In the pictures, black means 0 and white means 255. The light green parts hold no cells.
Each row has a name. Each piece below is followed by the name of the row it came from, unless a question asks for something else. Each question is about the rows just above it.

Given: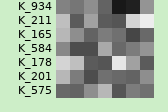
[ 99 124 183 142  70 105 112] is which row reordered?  K_165
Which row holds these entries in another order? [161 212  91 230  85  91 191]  K_178
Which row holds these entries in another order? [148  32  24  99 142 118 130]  K_934
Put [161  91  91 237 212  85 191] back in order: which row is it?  K_211
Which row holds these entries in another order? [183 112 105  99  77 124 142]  K_201

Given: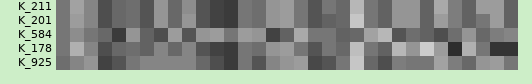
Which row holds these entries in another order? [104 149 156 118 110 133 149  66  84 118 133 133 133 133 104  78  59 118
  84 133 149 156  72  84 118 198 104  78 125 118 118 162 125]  K_925
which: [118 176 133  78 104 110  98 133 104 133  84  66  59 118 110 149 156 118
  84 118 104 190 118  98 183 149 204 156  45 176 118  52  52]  K_178
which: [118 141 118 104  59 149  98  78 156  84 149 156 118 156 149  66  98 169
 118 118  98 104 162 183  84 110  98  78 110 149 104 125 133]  K_584
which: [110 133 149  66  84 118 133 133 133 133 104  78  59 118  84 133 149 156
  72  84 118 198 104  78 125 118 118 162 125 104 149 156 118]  K_925
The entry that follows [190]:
[118]
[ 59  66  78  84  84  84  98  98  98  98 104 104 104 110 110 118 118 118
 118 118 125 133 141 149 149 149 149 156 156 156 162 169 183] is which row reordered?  K_211

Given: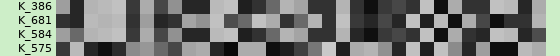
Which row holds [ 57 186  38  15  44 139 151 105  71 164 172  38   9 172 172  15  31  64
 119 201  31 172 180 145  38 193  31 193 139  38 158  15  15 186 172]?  K_575
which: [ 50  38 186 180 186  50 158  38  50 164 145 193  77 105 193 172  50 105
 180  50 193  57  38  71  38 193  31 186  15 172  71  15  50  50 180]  K_681
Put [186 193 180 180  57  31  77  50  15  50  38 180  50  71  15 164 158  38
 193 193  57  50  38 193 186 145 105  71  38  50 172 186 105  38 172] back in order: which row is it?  K_584
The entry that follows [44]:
[139]

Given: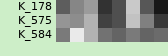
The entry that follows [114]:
[100]
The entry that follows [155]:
[50]
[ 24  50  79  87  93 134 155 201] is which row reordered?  K_178

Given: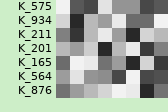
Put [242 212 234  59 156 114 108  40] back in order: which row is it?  K_165
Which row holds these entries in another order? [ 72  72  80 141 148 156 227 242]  K_564
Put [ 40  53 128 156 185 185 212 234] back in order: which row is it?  K_211
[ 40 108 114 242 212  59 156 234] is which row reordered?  K_165
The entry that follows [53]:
[185]
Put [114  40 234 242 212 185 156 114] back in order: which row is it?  K_876
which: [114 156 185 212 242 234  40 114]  K_876

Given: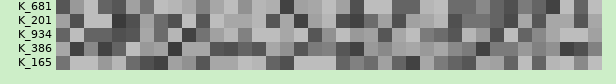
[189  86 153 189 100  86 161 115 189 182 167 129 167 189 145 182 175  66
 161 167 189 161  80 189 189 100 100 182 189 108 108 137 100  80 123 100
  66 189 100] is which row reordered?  K_681
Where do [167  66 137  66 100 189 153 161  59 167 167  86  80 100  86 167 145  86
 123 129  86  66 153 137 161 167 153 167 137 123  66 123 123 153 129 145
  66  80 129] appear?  K_386
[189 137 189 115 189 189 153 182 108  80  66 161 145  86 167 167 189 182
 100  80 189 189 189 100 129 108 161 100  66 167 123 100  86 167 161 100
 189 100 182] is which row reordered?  K_165
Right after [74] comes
[167]
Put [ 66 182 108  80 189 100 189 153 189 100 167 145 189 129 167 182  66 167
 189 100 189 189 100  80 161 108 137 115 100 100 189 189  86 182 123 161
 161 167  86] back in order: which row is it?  K_165

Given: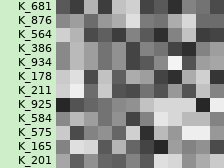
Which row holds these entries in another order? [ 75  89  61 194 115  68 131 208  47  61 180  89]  K_681
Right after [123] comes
[115]

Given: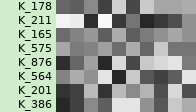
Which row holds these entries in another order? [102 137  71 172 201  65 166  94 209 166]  K_178
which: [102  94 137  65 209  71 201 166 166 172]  K_178
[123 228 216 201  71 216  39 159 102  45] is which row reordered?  K_876
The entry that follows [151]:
[94]
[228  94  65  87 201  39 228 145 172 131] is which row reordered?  K_564
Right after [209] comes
[71]
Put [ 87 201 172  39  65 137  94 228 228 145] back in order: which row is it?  K_386

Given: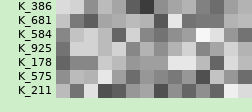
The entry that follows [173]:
[187]
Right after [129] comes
[109]
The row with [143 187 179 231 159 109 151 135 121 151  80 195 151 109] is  K_575
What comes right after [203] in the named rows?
[187]
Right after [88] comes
[231]

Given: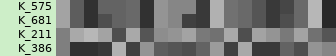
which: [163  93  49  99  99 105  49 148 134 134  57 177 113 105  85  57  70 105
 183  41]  K_575
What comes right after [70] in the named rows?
[105]
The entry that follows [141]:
[148]
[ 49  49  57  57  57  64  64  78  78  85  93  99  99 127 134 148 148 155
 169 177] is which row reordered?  K_386

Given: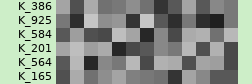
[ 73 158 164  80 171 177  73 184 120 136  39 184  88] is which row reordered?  K_564
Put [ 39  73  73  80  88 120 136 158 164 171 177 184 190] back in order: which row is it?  K_201
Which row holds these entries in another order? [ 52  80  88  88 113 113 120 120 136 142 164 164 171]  K_386

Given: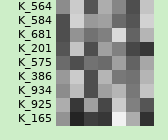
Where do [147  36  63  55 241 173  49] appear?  K_165
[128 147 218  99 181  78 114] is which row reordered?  K_681
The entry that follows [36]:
[63]
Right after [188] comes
[78]
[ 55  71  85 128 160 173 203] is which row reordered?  K_925
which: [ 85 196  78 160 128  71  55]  K_201

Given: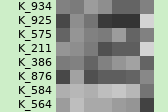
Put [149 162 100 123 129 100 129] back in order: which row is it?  K_386
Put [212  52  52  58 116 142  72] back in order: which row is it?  K_925
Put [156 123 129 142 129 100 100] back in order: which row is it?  K_934
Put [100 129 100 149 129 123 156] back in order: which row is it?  K_575

